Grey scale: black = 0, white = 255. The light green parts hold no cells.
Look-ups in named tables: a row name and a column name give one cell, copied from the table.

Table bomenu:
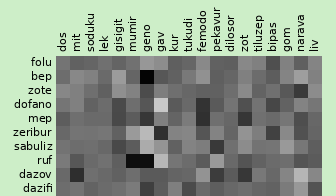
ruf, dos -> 122
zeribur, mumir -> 154
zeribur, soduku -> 115
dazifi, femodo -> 106
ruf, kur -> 117
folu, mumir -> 113
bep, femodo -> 145
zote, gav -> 126
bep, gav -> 87
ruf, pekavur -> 153
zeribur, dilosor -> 101
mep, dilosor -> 103
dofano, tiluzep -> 115
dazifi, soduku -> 99
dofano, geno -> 86
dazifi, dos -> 109
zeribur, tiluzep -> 126
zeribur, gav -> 47
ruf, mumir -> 14

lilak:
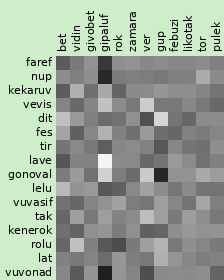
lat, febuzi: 149
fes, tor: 123
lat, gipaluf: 108
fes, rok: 129
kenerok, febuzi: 143
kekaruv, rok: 100
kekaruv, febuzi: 142
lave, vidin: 131
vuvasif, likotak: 116
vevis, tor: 120
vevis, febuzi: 120
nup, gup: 120
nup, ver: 125
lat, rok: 150
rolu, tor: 134
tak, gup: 159
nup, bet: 141
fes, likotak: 130
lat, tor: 126

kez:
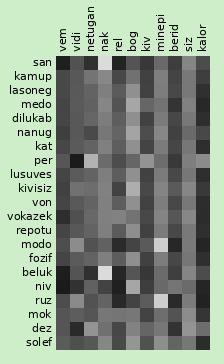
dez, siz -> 148
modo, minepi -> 205
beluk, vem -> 30
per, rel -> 77
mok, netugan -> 85
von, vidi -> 89
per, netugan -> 178
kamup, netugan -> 116
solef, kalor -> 44
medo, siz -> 129
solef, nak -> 134
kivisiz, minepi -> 132
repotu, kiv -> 65
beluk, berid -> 63
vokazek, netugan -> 104
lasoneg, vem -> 72
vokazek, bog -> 115
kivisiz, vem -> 65
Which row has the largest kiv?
per

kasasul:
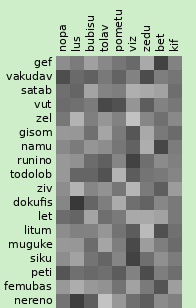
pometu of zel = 130
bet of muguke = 126
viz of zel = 194
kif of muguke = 107
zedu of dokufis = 99
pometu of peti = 92
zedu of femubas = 122
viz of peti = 130
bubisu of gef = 160
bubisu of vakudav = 97
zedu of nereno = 93
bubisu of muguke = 108

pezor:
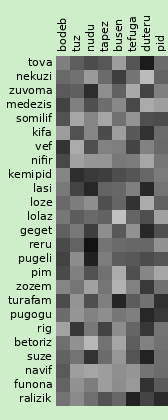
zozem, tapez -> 117
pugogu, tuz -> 149
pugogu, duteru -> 38
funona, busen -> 141
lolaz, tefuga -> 100
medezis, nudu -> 79
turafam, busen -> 37
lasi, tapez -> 99
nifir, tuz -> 161
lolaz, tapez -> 98
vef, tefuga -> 68
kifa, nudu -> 134
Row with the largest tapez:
somilif

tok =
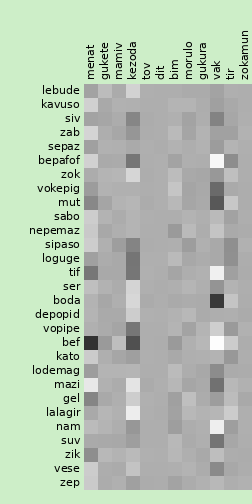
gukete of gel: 169
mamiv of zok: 182
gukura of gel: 172
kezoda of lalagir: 237
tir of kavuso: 169
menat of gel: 133
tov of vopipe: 174
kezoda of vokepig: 176
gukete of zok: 180
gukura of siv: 174
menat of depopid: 180
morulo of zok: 169
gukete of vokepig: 178
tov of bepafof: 174
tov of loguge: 175
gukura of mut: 170
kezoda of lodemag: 181

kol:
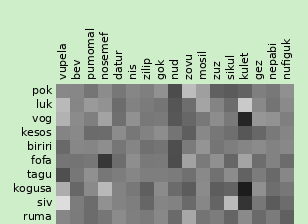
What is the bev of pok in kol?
135
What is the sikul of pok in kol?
91
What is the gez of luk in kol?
137
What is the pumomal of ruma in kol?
108
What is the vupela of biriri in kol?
105
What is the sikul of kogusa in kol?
99
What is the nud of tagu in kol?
123
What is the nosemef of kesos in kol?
108
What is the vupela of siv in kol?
221
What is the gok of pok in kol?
145

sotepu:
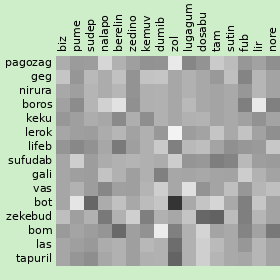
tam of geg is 153
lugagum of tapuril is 177
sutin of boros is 169
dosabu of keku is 179
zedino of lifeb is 159
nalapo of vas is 135
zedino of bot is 168
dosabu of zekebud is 103
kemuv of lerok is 176
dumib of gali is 128
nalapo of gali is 195
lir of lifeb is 154
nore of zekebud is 163
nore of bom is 120

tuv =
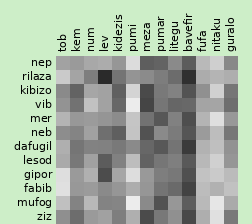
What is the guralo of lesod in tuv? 150
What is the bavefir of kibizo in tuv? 83
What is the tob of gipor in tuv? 222
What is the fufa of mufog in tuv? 185
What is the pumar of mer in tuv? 87
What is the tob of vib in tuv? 147
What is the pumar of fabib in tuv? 116
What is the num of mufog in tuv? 184
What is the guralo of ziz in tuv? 121
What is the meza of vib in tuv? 69
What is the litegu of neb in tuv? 123
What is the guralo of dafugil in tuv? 146
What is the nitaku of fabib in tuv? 177
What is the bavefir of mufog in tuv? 93
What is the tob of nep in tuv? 162
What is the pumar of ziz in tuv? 120

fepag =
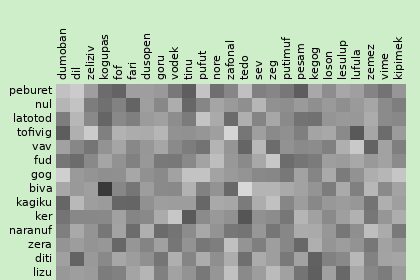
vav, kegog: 140
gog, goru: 138
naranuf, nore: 147
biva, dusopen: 157
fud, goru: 121
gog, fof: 144
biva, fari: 118
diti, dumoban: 160
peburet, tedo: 192
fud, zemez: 153
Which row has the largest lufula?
vav

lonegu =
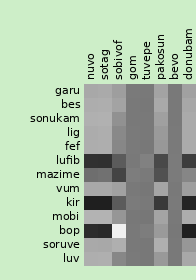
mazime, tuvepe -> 122
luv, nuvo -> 174
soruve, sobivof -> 175
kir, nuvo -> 31
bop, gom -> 121
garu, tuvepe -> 121
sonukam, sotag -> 177
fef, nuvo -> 173
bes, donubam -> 167
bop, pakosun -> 154
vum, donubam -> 158
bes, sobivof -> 163
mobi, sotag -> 179
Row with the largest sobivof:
bop

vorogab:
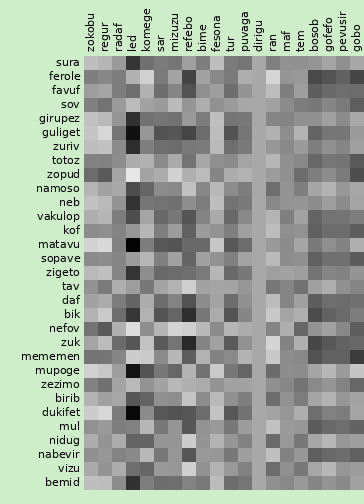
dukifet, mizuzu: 83
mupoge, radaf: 158
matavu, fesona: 198
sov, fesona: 145
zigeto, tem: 158
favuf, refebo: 82
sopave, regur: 141
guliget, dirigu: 168
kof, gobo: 93
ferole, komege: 208
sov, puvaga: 167
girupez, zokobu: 193
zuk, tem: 175
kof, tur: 127
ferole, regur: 135
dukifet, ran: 163
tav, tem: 114
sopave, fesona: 146
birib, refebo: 196
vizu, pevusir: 150

